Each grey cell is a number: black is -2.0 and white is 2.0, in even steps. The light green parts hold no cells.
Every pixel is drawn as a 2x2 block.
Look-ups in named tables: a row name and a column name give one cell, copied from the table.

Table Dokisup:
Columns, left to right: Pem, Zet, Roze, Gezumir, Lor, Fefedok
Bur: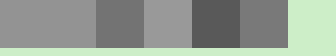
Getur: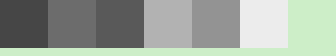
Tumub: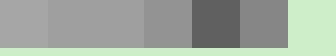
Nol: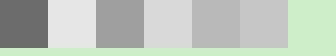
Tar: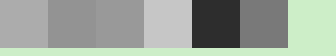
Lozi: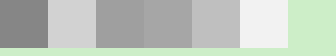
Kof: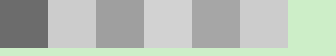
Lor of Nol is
0.9
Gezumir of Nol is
1.4
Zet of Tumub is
0.5
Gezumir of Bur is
0.4
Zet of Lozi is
1.3
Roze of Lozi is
0.5
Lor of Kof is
0.6
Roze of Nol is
0.5
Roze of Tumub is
0.5
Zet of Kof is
1.2
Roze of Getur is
-0.6
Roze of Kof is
0.5
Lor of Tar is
-1.3
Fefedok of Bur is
-0.1
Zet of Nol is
1.6
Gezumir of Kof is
1.3
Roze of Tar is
0.4
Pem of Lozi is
0.1
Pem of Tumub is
0.6
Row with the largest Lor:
Lozi

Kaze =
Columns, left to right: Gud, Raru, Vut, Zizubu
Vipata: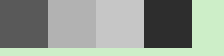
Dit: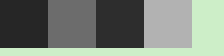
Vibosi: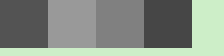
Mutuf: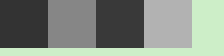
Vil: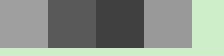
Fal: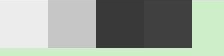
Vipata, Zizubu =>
-1.3
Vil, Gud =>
0.5
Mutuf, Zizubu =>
0.8
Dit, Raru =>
-0.3
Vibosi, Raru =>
0.4
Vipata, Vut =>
1.1
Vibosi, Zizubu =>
-0.9
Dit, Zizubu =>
0.8
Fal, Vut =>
-1.1
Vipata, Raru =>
0.8
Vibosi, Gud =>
-0.7
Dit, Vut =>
-1.3

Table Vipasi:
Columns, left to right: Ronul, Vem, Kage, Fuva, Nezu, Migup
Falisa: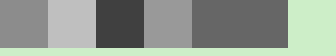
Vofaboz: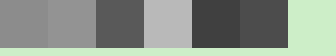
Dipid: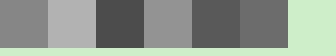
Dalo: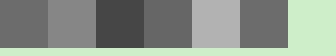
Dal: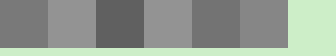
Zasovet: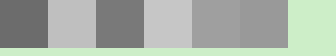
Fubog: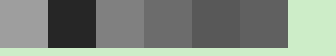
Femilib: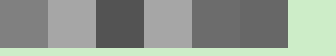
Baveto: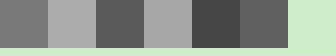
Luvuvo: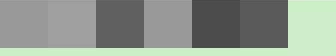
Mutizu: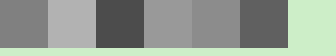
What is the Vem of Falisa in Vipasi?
1.0
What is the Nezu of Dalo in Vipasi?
0.8
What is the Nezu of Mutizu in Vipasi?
0.2
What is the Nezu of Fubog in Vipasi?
-0.6
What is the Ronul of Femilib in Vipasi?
0.0
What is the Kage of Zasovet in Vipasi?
-0.1
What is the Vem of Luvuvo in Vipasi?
0.5
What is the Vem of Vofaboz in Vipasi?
0.3
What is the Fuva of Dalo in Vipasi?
-0.4
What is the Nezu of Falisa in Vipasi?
-0.4
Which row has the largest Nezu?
Dalo

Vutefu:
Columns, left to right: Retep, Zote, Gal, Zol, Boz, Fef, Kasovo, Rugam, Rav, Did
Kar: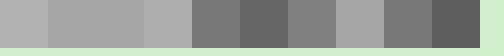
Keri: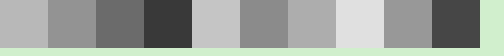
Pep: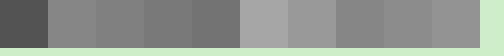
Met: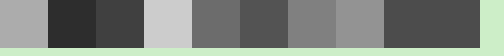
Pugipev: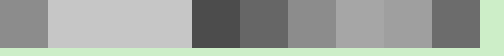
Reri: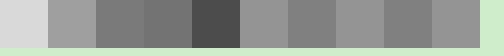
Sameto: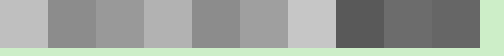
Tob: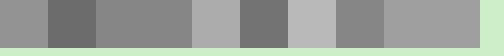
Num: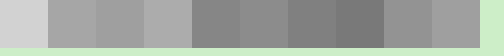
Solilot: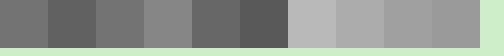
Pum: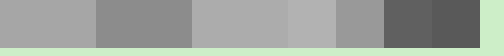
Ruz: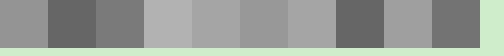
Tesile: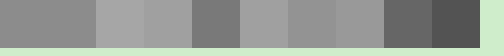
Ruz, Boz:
0.6
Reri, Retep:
1.4
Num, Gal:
0.5
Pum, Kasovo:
0.8
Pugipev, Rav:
0.5
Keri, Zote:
0.3
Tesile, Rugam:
0.4
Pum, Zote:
0.6
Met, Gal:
-1.0
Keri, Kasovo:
0.7
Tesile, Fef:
0.5
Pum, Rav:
-0.5
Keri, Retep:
0.9
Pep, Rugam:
0.1
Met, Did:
-0.8
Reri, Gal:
-0.1
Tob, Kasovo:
0.9
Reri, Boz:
-0.8

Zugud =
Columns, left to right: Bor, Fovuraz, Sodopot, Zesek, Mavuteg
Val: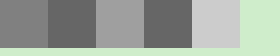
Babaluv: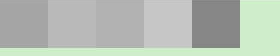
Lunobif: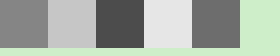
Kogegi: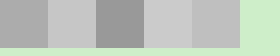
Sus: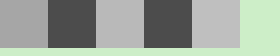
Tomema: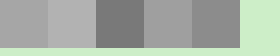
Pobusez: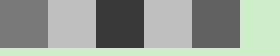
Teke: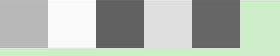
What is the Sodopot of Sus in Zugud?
0.9
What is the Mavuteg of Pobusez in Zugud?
-0.5
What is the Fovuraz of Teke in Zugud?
1.9
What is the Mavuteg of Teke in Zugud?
-0.4
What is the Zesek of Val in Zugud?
-0.4
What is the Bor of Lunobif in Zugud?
0.1
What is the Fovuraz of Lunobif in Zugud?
1.1
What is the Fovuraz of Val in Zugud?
-0.4
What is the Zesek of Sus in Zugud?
-0.8
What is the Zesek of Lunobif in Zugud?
1.6
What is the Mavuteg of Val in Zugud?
1.2
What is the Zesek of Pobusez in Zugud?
1.0

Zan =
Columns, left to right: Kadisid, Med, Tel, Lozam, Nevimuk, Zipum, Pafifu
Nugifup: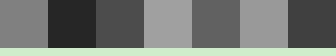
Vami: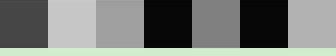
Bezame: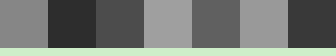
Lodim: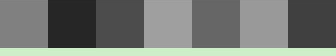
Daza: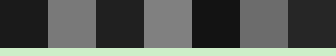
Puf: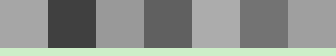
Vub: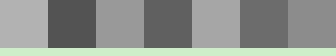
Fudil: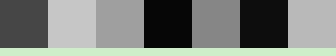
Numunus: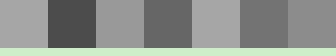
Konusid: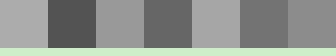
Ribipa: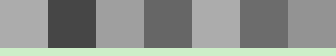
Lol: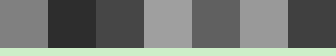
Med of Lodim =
-1.4
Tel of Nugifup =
-0.8
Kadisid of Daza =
-1.6
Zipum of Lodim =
0.4
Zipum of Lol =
0.4
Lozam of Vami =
-1.9
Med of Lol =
-1.3
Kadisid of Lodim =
0.0
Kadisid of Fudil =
-0.9
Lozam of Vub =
-0.5
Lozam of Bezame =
0.5
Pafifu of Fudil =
0.9
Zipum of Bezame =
0.4
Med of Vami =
1.1
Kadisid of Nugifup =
0.0
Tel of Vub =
0.4
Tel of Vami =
0.5
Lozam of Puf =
-0.5
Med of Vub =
-0.7
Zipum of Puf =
-0.2
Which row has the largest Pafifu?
Fudil

